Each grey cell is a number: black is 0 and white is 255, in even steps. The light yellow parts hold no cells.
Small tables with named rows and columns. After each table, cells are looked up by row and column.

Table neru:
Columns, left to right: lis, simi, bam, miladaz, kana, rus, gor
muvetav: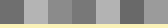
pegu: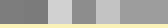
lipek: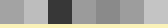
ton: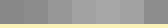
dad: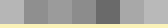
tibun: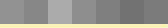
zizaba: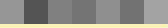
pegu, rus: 157
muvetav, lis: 111
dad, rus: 168
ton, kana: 167
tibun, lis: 146
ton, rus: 162
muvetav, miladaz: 120
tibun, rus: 114
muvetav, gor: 155
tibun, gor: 123
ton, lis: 136
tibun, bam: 171
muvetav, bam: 139
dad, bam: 155
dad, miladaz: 140
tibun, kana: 127
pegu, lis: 125
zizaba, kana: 143
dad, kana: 106
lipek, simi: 189

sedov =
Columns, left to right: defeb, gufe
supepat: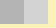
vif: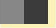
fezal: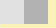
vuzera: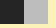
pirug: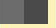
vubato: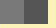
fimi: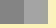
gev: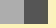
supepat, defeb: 180
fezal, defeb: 225
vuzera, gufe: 189
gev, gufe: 85
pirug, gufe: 74
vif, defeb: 135
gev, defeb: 173
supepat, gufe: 211
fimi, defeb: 132
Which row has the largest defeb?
fezal

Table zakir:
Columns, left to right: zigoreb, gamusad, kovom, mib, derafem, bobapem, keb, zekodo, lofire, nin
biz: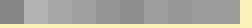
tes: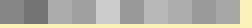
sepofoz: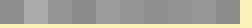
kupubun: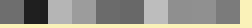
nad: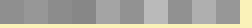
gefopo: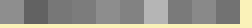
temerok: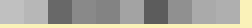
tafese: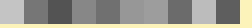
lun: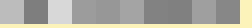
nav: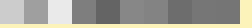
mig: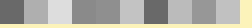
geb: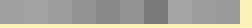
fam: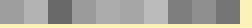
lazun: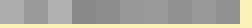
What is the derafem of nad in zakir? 164
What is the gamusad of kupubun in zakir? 31
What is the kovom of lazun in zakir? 177
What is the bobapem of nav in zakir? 134
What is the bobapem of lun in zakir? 163
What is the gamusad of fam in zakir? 179
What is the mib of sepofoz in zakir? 139
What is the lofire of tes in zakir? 154
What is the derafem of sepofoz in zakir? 155
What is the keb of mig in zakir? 105
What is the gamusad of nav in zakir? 159
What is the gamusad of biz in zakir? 179
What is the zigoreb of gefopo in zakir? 142
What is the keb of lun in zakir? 129
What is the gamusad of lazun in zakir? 154
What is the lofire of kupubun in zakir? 144
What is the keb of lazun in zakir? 154
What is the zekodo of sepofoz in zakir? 147
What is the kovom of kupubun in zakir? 181
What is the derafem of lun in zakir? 151

